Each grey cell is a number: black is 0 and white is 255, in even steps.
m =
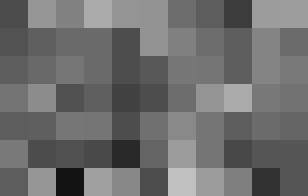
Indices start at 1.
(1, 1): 76
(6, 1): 121
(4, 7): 109
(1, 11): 157
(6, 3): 81
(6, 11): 86
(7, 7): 192
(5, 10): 108
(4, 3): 81
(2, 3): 106
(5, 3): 118
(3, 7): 119
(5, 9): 93
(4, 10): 120
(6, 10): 85
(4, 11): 114
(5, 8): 117
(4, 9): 170
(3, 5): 77
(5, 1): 93
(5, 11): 100
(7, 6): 77
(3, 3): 118
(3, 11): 121

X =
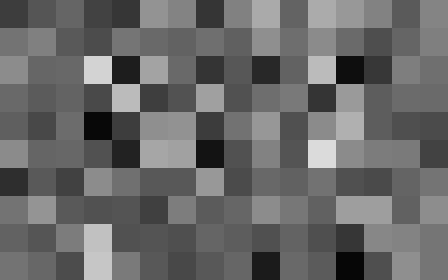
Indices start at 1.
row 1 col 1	61
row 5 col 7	146
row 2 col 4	76
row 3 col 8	52
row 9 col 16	117
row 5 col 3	108
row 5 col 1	95
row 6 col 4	81
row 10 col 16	117
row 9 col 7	79
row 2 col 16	127
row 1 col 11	99
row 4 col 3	99
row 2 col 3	89
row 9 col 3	124
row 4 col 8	160
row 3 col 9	87
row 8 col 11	119
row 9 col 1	98
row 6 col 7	161
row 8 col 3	89
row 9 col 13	54
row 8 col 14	158
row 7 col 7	88
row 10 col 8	88
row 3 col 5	29
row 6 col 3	103
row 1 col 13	152
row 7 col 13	80
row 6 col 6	166
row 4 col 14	93
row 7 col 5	112
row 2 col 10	143

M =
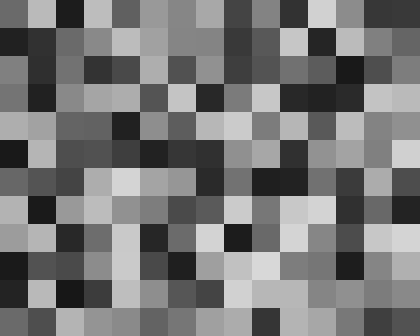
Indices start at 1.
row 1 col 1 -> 106
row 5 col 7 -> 93
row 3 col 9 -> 62
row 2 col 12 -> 37
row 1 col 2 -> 186
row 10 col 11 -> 125
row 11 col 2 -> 185
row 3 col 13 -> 25
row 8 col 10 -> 119
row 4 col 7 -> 196
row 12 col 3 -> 180
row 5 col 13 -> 188
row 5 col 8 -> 183
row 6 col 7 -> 54
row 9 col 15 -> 212
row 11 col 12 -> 133
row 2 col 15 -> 101
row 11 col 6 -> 142
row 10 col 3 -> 74
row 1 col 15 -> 57
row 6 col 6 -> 34
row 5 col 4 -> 98
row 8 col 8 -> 90
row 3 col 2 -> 47
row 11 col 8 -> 68
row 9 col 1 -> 156
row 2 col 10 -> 88
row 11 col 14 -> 124
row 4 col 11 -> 40
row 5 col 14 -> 131
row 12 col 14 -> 63
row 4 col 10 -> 199
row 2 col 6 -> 161

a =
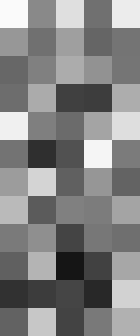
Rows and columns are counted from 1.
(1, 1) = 250
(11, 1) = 49
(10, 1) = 96
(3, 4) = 146
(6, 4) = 245
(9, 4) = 119
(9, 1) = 122
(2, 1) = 151
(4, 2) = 171
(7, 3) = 96
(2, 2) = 112
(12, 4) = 121
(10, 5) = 167
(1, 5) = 236
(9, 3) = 68
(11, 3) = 69
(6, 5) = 123
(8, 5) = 164
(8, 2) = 91
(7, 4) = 150

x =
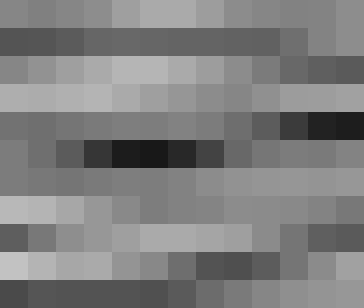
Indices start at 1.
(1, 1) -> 134
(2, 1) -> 84
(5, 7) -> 130
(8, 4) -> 151
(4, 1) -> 174
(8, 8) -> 132
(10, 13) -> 161
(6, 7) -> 40
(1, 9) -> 140
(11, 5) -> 83
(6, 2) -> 111
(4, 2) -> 172
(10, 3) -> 167
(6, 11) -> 124
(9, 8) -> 165
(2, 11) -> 111
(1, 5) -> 159
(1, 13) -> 141
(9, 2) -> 120
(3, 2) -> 146
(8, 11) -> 137
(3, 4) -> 170
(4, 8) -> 140
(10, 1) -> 194
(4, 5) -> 170
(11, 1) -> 74
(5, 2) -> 111
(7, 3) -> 117
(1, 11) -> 130
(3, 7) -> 170
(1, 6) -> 170
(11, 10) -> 134
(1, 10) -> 134
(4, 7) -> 150

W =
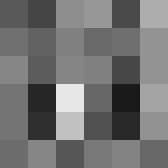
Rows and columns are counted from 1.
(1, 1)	89
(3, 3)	133
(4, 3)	230
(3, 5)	71
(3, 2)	92
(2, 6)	147
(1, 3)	142
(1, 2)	69
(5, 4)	80
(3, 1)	134

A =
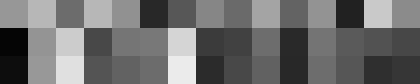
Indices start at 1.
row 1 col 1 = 151
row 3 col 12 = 109
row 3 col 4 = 84
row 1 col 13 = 33
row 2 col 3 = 204
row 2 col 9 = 65
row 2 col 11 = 41
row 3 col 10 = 97
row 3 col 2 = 152
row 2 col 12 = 116
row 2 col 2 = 148
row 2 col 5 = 117
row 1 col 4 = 183
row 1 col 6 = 40
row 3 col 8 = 43

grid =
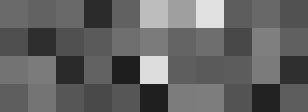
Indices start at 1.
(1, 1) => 106
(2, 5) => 111
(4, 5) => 86
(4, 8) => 125
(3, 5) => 30
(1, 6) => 189
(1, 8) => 225
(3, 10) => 123
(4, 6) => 31
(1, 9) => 93
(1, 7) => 159
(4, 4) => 73
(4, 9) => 83
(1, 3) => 105
